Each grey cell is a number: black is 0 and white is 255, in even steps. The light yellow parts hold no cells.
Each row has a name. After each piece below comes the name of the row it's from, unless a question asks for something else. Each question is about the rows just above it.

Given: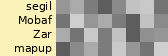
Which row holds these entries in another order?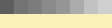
Mobaf
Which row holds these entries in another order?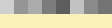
Mobaf
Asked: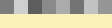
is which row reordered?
Mobaf
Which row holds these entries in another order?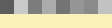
segil
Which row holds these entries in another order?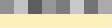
Zar
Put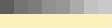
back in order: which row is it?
Zar

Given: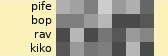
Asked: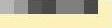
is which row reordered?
bop
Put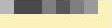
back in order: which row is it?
bop
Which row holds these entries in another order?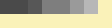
bop
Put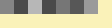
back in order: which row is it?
rav
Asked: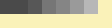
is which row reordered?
rav
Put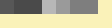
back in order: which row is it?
bop
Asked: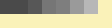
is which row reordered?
kiko

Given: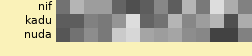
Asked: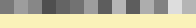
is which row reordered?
nif
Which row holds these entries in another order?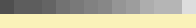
kadu

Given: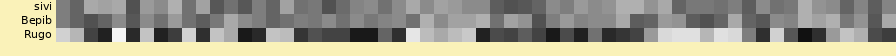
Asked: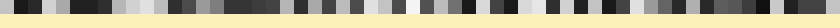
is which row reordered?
Rugo
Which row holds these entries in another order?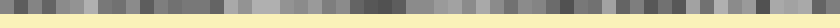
sivi
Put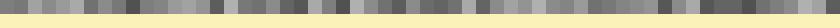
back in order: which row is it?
sivi

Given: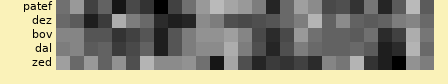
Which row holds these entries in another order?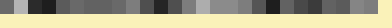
dal
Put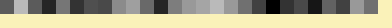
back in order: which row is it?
patef
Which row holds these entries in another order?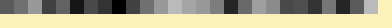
patef
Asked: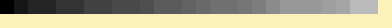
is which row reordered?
patef

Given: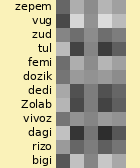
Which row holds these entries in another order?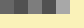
dedi
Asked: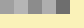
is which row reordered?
femi

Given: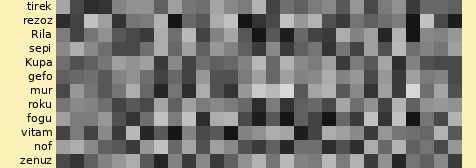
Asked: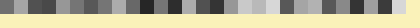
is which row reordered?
mur
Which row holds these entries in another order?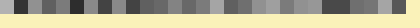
roku
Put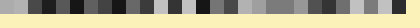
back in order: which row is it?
fogu
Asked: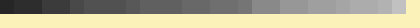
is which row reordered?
nof
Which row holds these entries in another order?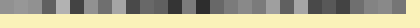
roku
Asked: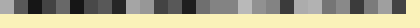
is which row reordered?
Rila

